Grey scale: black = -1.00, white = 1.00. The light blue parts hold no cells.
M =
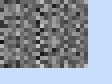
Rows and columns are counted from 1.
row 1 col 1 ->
-0.09
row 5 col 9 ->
-0.14
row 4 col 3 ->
0.11
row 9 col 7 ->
0.05
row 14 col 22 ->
-0.42
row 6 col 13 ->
-0.09
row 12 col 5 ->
-0.54
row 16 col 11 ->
-0.37
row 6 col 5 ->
0.27
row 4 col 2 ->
0.12
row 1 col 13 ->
-0.32
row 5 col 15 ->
0.01
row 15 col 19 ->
0.03
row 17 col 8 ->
-0.13
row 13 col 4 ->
0.02
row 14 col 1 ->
0.22
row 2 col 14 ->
-0.77
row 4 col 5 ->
0.10
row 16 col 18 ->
-0.38
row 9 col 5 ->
0.41
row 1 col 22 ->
0.33
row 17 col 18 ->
-0.13
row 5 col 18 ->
-0.19
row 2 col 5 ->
0.35
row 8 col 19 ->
-0.02
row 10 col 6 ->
-0.07
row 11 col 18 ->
-0.26
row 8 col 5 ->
0.15
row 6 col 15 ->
-0.01
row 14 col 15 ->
-0.16
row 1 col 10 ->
0.11
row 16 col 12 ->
-0.47
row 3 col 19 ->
0.03
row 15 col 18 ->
-0.17
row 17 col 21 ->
-0.09
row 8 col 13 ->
-0.11
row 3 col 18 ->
-0.17
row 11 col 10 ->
-0.70

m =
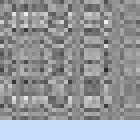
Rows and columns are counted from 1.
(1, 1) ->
-0.21
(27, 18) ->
0.36
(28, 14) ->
0.41
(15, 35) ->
0.21
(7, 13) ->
-0.16
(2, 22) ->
-0.08
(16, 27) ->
-0.17
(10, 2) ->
0.01
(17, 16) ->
-0.16
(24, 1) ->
0.28
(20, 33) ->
0.02
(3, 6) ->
-0.09
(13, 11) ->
0.00
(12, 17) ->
-0.04
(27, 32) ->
0.33
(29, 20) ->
0.11
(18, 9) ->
-0.08
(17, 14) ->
-0.11
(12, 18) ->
-0.05
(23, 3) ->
0.29
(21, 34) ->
0.02
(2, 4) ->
-0.31
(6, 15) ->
0.37
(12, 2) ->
0.06
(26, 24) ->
0.23
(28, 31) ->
0.29
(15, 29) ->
0.08
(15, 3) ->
-0.11
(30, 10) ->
-0.02
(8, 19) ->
0.00
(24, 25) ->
-0.17
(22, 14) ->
0.21
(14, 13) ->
0.36
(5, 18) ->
0.40
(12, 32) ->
-0.09
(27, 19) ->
-0.02
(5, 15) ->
-0.05
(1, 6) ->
0.36
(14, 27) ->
-0.38
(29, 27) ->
0.08

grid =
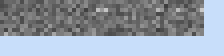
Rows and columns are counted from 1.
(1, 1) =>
-0.37
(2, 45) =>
-0.26
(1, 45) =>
-0.34
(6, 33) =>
-0.28
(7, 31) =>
-0.15
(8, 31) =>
-0.41
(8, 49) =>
0.11
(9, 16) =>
-0.02
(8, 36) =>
-0.22
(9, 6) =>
-0.26
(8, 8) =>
-0.07
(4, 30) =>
-0.38
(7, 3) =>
-0.03
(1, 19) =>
-0.14
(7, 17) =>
-0.20
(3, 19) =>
-0.46
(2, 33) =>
0.06
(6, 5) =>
-0.06
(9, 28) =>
-0.39
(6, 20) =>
0.03
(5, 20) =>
-0.21
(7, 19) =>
-0.09
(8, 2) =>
-0.47
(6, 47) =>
-0.19
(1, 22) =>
0.05
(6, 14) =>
-0.19
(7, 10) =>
-0.11
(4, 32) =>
-0.23
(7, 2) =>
-0.02
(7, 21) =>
-0.16
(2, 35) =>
0.03
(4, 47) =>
-0.27
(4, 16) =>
-0.05
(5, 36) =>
-0.03
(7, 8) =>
-0.30
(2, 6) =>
-0.17
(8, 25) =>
-0.21
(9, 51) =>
0.02
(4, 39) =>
-0.11

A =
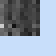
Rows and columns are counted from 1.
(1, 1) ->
-0.23
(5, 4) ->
-0.28
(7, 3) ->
-0.10
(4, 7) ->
-0.49
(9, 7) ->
-0.62
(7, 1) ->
0.60
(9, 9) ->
-0.28
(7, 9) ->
-0.21
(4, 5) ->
-0.39
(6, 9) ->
-0.39
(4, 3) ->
-0.60
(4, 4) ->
-0.33
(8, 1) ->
-0.15
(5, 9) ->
-0.44
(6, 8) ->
-0.52
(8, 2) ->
-0.29
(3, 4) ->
-0.39
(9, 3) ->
-0.70
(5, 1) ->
-0.13
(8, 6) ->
-0.41
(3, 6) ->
-0.55
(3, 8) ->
-0.50
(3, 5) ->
-0.36
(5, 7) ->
-0.62
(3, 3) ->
-0.49
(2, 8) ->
-0.47

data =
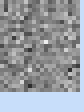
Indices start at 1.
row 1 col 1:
0.33
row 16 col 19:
0.54
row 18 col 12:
-0.08
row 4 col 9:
-0.01
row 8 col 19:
-0.10
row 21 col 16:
0.33
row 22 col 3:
0.23
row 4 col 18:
-0.33
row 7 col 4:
0.14
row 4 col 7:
0.04
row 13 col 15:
0.24
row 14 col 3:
0.27
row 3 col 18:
-0.11
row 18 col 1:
-0.04
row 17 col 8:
0.30
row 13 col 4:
0.38
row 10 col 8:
0.13
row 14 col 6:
-0.02
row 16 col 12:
0.06
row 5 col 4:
0.32
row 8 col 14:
-0.01
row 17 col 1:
0.46
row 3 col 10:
-0.07
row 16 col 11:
0.04
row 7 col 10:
0.10
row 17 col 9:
-0.08
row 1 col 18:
-0.31
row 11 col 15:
-0.11
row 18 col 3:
-0.03
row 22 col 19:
0.34
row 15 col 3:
0.09
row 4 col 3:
0.15
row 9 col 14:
0.26
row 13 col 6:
0.34
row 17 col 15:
-0.05
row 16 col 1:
-0.23
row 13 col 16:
-0.02
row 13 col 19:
0.17

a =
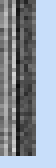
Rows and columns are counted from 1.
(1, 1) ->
0.00
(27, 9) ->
-0.18
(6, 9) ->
-0.05
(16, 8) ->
-0.42
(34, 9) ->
-0.30
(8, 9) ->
-0.18
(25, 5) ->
-0.83
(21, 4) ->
0.61
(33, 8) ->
-0.41
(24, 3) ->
-0.34
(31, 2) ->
0.23
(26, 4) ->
0.10
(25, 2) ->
0.28
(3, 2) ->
0.32
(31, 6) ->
-0.30
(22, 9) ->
-0.19
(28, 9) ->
-0.22
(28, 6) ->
-0.23
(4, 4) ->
0.49
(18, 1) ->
0.07
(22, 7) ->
-0.46
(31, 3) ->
-0.20
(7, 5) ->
-0.68
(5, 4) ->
0.22
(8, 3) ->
-0.37
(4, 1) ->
0.08
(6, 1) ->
0.10
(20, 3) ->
-0.34
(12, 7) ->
-0.49
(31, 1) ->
-0.15
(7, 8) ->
-0.38
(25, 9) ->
-0.21
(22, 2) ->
0.40
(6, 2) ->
0.37
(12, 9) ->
-0.27
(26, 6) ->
-0.30
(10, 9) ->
-0.05
